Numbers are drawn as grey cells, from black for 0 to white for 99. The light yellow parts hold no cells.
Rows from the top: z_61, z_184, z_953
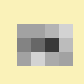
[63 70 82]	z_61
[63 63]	z_61
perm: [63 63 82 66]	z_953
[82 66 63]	z_953
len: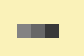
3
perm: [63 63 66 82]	z_953

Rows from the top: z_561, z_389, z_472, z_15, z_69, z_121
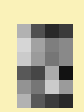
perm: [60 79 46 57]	z_69
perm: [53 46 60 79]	z_472
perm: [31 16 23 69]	z_561

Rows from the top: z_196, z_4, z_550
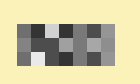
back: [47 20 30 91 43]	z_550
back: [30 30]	z_4
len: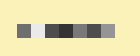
7
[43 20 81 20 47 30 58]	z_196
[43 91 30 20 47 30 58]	z_550

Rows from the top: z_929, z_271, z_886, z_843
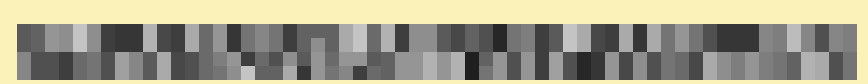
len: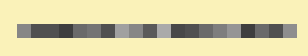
20
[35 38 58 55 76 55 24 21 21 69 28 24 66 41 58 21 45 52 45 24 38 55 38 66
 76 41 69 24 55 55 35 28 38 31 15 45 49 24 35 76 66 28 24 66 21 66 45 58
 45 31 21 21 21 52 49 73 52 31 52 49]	z_271
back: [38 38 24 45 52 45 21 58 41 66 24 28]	z_929
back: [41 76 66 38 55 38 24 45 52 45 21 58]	z_271

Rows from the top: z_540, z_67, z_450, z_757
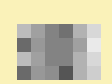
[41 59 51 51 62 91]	z_67
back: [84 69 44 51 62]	z_540
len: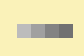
4

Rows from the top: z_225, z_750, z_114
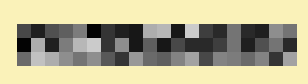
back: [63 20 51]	z_114
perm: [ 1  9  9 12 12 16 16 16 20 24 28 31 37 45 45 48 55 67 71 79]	z_750
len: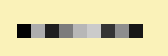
9

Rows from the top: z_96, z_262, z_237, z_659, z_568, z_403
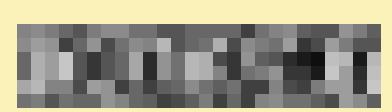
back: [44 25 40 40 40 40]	z_96
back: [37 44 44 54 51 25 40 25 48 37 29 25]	z_403

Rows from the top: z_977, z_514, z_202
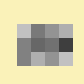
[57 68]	z_977
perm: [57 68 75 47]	z_977
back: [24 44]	z_514
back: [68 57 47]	z_977

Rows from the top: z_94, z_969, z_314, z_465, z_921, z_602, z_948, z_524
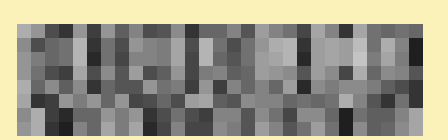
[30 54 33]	z_465
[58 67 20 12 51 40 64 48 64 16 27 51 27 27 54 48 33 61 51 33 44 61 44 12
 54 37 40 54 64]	z_524
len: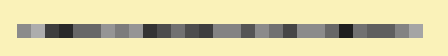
29
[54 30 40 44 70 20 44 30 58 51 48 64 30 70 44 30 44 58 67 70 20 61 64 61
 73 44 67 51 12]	z_969
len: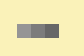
3
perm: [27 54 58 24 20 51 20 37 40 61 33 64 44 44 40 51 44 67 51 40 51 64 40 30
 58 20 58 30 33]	z_94

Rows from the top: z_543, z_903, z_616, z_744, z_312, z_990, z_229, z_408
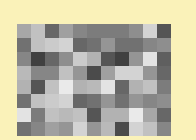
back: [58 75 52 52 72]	z_744
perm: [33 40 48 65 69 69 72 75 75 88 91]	z_229
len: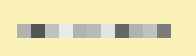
11
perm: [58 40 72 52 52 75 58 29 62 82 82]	z_744

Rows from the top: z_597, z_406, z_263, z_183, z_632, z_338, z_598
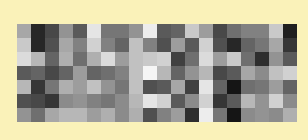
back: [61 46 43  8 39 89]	z_632
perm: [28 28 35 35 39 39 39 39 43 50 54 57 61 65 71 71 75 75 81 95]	z_183

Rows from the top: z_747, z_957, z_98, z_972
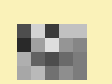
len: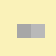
2
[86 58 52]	z_957
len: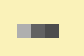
3

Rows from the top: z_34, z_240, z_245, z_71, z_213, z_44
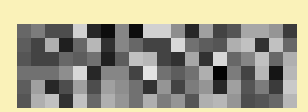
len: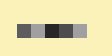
5
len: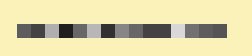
15
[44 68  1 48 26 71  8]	z_71
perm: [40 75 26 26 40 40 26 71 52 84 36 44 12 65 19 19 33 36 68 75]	z_245
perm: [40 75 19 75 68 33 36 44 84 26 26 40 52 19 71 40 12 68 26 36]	z_240
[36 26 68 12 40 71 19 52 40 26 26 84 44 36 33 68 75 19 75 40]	z_240

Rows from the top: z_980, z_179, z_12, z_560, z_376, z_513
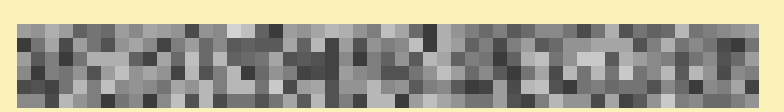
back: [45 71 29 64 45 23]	z_560
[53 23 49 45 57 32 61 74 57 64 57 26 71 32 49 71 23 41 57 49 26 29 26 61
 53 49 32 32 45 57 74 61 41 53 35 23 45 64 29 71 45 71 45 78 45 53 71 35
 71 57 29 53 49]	z_560
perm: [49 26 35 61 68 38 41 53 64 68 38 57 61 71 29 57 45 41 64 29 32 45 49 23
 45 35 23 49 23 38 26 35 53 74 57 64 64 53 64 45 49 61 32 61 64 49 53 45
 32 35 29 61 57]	z_179
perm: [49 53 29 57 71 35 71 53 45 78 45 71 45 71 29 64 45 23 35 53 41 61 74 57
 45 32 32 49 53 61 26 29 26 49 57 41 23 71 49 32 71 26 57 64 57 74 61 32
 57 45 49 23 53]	z_560
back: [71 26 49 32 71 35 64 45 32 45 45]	z_513
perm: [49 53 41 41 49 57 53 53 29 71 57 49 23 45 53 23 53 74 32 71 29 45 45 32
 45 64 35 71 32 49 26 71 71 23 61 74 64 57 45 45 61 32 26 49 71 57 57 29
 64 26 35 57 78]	z_513

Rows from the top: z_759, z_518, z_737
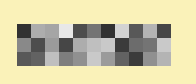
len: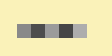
5
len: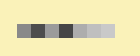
7
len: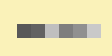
6

